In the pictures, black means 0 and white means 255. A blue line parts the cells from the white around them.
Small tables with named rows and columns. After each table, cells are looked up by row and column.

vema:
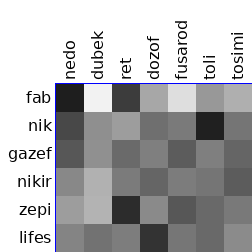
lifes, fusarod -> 118
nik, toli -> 32
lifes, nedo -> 132
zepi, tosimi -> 121
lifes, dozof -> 51
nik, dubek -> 143
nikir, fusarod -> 124
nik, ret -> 157
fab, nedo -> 30
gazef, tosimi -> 101
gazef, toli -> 127
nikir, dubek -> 177
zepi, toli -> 105
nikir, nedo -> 136
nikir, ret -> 123
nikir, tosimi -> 92
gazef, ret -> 106
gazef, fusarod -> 92
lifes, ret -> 125
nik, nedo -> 72
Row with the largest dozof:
fab

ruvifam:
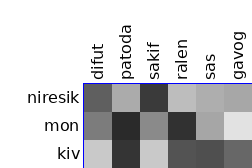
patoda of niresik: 171
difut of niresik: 95
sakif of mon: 138
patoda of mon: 42
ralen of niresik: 189
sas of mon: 166
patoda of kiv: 52
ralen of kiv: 83
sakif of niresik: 58
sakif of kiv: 201
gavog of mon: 226
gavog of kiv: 103
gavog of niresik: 167

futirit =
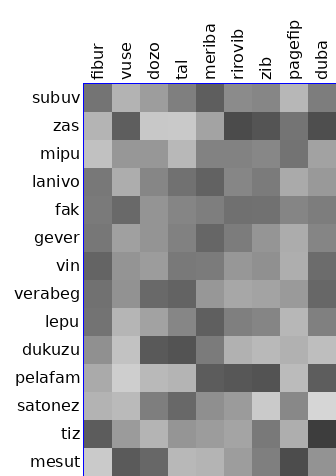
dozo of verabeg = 105
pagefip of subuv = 183
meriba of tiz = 156
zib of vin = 144
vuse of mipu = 151
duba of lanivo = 153
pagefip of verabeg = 154
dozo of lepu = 162
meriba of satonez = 143

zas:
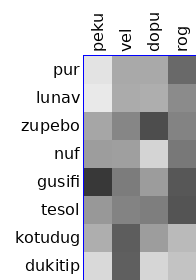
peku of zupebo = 166
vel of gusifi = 124
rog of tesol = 84
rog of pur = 105
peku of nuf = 157
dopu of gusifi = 156
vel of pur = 169
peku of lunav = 233
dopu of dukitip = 214
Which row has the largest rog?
dukitip

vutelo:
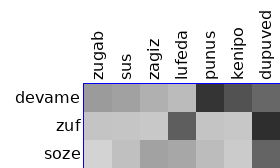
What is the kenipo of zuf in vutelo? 199
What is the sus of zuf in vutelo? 197
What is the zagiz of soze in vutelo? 162
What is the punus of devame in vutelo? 52
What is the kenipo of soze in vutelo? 203
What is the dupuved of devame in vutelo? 103

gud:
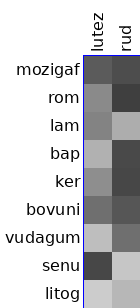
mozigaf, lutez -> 91
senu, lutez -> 71
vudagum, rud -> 111
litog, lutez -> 204
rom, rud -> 63
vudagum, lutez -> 190
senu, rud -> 198
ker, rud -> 71
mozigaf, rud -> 77
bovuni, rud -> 86
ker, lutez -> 142
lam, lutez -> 131
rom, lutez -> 138
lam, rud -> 173
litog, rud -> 183
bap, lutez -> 177
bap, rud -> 73
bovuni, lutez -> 111

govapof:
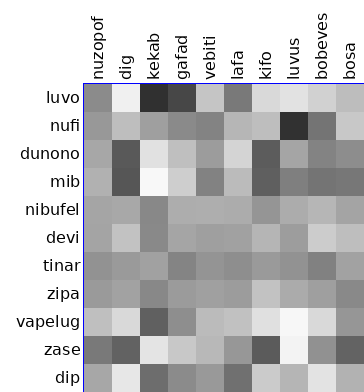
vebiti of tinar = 148
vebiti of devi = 159
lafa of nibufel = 172
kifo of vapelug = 224
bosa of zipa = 137
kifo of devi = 181
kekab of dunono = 225
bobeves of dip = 227
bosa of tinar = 162
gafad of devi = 165
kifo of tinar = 154
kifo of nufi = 190
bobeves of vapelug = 217
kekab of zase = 228
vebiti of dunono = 156
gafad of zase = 200
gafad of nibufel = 173
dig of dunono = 89

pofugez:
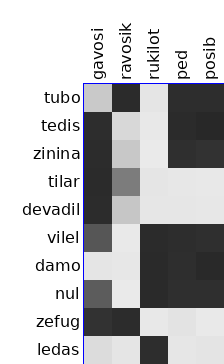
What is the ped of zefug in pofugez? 227
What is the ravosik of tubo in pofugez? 43
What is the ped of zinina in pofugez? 47
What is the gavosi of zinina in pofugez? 44
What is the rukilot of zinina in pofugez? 234
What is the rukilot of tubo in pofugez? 229
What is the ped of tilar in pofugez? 231
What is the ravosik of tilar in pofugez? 124
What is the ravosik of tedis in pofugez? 216
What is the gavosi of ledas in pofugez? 220
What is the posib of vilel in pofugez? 47

